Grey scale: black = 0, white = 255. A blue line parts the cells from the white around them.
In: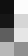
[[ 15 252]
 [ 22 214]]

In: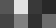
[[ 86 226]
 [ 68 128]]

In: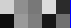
[[209 143]
 [ 14 154]]

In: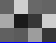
[[ 99 207]
 [169  26]]

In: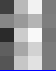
[[ 63 185]
 [134 153]]

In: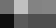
[[113 192]
 [ 15  90]]
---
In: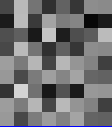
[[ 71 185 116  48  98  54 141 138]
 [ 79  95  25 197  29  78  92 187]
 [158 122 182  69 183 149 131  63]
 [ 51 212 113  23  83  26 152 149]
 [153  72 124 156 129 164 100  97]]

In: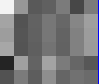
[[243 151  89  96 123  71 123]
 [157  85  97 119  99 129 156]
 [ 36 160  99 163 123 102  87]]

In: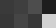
[[58 63 77 29]]

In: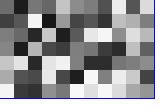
[[108  28 119 103 196 140 125  81 236  85 219]
 [126 105  39 200  30  90 231 246 142 222 185]
 [198 227  40 228 241 128  45  45 118 126 141]
 [244  58  50 144 120 248 223 247 219 168 149]]

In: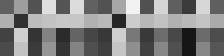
[[ 96 158  82 223  84 220  97  82 167 242  81 213  95  59 215  95]
 [ 66 207  52 131  43 100  70  56 207 120  57 109  72  22 107  77]]

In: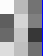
[[252 185 115]
 [105 197  55]]

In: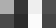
[[174  53 238  79]]

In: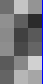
[[110 196 148]
 [138  64  89]
 [ 90 136 209]]
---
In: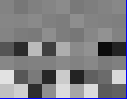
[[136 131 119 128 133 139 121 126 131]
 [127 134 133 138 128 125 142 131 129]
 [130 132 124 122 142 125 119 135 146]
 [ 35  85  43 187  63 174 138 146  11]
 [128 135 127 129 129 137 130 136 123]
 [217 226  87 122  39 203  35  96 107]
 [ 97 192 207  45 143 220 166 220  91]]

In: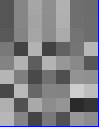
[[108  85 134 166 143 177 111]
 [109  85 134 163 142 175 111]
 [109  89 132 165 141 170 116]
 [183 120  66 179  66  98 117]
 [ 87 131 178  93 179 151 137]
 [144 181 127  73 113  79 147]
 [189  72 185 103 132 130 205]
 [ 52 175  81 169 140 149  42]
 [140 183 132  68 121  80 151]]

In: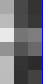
[[ 51 169  72]
 [ 55 187  73]
 [125 233 117]
 [105 146  83]
 [ 43 189  52]
 [ 66 188  49]]

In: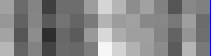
[[128 161 107 132  63 109 109 157 213 181 141 161 129  85 135]
 [108 151  98 133  89 115 101 122 179 156 160 136 135 120 158]
 [110 163  85 141  46 104  91 153 216 172 159 159 132  99 149]
 [120 183 100 130  67 106 104 125 245 211 178 157 139  91 180]]

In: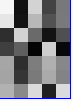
[[120 246  17 211  67]
 [121 230  20 184  82]
 [ 79  46 211 106  19]
 [  8  63  95   4 206]
 [135 166  46 125 176]
 [131 164  53 122 170]
 [219 177 137 219  32]]

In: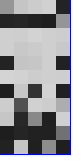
[[ 35 150 197 204 209]
 [149  36  38  33  30]
 [205 207 206 211 207]
 [200 207 200 203 207]
 [ 33  35 196 198 207]
 [206 212 210 205 207]
 [ 32  31 199  51 211]
 [173 205  81 209 205]
 [208 198  40 137  32]
 [113  30  37  33  33]
 [ 31  34 196  32 141]]
